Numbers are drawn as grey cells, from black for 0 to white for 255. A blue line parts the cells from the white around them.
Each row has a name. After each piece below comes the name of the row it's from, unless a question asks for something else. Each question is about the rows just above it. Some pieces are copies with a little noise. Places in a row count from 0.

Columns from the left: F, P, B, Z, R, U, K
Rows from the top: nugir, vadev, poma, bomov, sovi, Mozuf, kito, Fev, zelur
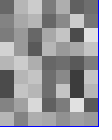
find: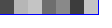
Mozuf
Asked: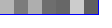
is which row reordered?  nugir
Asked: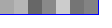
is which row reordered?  vadev
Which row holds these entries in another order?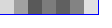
Fev
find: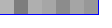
zelur

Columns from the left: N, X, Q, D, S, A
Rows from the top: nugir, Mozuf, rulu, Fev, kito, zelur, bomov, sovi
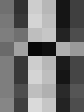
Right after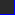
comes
[85]
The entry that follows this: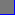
[56]
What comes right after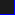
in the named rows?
[69]
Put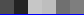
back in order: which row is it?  rulu
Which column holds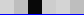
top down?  Q

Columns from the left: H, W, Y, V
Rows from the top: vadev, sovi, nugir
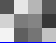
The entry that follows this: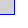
[124]
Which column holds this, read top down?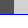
H
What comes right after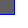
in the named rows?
[117]

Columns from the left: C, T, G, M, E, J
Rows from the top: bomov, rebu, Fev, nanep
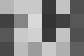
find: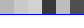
bomov
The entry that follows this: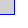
[58]
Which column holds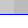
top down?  T
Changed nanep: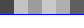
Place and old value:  1, [187]
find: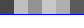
nanep

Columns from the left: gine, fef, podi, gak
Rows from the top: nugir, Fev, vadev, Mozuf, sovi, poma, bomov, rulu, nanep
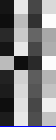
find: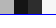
sovi
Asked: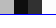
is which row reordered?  Fev
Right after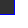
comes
[252]
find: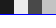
nanep
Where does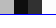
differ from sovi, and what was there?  2, [41]

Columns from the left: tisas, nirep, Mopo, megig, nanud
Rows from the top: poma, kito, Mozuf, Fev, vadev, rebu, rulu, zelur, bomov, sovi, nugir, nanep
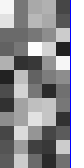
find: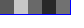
nanep
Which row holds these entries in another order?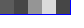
sovi
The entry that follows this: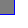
[141]
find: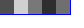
rulu
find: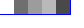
poma

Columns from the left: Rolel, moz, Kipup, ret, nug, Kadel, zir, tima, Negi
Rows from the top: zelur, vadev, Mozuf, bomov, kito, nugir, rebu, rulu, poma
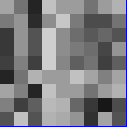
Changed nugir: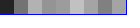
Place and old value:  3, [156]
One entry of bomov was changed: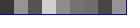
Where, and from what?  5, [122]
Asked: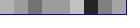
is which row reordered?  rebu
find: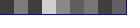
kito

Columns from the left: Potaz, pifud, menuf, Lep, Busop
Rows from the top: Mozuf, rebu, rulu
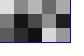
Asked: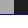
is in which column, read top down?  Busop
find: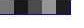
rebu
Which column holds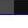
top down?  menuf

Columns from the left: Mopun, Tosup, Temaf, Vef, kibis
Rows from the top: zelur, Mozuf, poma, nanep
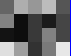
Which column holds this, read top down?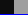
Tosup
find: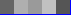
zelur
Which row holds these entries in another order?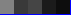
Mozuf

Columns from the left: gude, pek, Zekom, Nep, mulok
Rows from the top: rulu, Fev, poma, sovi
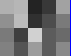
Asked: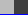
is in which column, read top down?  pek
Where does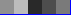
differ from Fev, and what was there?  2, [48]
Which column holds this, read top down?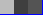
pek
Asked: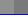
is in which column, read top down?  gude

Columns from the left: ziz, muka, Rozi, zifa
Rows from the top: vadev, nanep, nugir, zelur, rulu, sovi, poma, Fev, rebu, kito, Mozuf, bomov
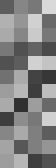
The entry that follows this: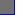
[170]
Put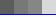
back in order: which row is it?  vadev
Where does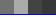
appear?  sovi
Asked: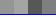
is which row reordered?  Mozuf
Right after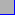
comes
[149]
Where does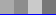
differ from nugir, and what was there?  1, [134]

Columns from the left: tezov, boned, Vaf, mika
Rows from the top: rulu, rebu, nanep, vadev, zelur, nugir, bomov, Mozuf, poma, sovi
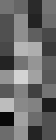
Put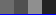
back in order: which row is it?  rebu
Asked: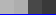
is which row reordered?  vadev
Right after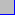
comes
[137]
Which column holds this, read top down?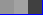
Vaf
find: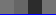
rulu
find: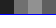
zelur
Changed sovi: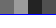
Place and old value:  1, [149]

